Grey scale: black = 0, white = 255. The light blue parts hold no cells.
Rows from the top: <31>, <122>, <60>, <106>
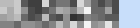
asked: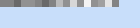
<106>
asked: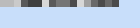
<31>
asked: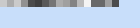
<122>

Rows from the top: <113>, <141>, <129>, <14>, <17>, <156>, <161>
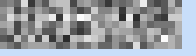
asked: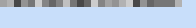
<14>
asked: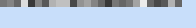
<113>
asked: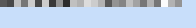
<156>
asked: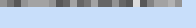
<161>

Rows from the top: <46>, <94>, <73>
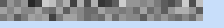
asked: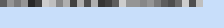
<46>
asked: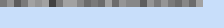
<73>
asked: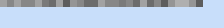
<94>

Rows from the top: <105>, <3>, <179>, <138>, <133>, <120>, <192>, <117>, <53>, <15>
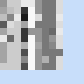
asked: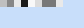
<179>
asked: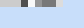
<15>
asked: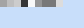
<3>
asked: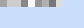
<53>
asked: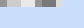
<105>

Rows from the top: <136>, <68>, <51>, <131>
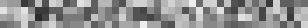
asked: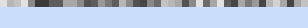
<68>
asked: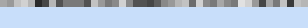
<51>
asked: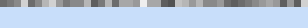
<131>

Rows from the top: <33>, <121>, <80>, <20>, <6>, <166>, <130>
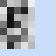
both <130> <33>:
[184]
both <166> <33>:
[198]
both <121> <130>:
[224]
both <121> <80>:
[198]
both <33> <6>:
[184]

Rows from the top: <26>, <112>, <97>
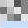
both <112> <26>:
[132]
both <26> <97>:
[215]
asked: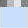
<112>
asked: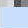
<26>

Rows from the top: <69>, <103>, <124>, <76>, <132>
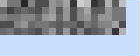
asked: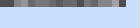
<76>
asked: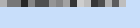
<69>
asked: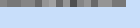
<124>

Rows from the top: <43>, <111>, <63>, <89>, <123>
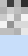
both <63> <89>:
[243]
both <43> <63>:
[177]
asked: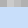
<111>
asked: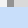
<89>

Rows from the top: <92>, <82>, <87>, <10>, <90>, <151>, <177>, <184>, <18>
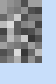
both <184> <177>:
[104]
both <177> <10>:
[132]
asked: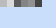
<10>
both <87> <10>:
[145]
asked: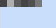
<90>

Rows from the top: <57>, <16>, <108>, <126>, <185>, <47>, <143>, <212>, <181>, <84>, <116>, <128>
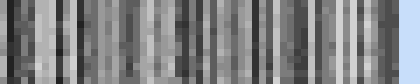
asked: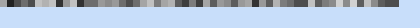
<108>
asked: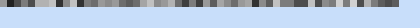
<16>

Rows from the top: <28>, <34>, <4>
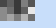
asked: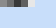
<34>
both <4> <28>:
[126]
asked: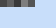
<28>

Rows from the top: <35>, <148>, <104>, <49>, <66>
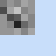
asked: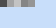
<148>
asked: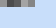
<104>

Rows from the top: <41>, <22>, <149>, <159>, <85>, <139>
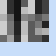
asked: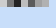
<85>
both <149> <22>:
[20]
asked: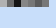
<149>
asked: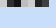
<22>

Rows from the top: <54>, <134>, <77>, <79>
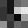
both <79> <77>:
[52]
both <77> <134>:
[52]

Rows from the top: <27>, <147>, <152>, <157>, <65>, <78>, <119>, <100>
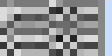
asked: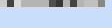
<100>
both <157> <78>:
[135]
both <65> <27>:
[135]
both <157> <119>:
[135]
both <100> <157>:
[135]
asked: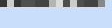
<119>

